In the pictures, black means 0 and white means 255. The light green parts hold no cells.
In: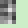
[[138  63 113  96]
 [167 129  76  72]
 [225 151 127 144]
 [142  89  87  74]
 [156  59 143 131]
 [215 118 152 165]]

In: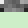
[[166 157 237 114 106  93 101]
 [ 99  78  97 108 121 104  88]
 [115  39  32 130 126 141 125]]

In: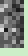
[[118  44  78 137 128  67]
 [ 56 132 155 195 122  40]
 [ 26  50 200 100 109  78]
 [102 131  92  85  48 114]
 [121  47  90 145 123  64]
 [ 76  48  99 166 104 119]
 [ 59  61 179 124 113  90]
 [103  37 224  23 139 203]
 [106  65  99 152 119  68]
 [ 67  52  90 151  89 122]
 [ 62 152  87  87  89 165]
 [107  66  92 144 116  84]]

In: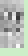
[[199 211 191 184 192 204]
 [193 200 169 171 185 174]
 [192 184 180 143 171 163]
 [ 77 126 146 229  95 217]
 [ 56 174 122 181 104 235]
 [118 201 156 153 170 190]
 [180 174 152 164 180 159]
 [ 91 215 159 102 138 167]
 [214 187 204 192 236 173]
 [184 196 180 171 210 202]
 [206 199 179 174 198 192]
 [248 167 188 174 206 177]]

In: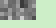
[[118 131 133 168 109 104 143  60  88]
 [124 161 130 140 104 114 154  59  77]
 [124 113 102  98 153 115 132 167 118]
 [110 124 158 129 147 101 147 131 119]
 [120  79 106  92 189 112 125 205 133]]

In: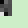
[[108  81   6]
 [ 82  77  68]
 [ 63  78  93]
 [ 15  78 225]]

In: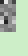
[[133  72  42 230]
 [153 140 127 125]
 [122 136 148 128]
 [132 107  95 175]
 [142 170 180  77]
 [142 199 224  33]
 [151 141 130 125]
 [115 138 156 125]]
